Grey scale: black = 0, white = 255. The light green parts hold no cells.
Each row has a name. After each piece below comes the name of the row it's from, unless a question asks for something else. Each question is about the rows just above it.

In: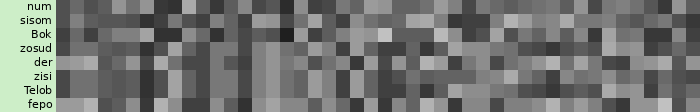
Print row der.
[148 155 170  86 105 148  72 170 113  72  72 120  86  64 128 148 120 135
  80 113 135  56 155  72 148  93 178 155  64 120 141  72 113 128 148 178
 113 163 120  72  64 141 148 170  86 148]
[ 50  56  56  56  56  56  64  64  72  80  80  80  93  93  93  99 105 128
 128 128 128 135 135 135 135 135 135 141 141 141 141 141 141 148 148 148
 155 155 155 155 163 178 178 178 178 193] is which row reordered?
fepo
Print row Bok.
[ 64 105  64 105 128 128 163  50  50 141 105  50  99  72  93  80  31 155
  64  93 128 155 148 193  93  93  93 185 141  64  80 163  80 120  99 135
  93 135  56 163 113 120  56  56 135  64]
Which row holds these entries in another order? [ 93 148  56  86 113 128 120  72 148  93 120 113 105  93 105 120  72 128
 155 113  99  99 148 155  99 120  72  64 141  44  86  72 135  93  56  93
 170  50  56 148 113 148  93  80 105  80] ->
num

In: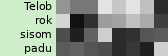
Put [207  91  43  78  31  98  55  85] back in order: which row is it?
padu
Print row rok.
[213  17  49 156 163 192 171  63]
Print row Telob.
[149 120 120 227 199 227 192  43]
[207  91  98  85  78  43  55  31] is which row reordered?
padu
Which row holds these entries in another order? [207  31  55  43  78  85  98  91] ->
padu

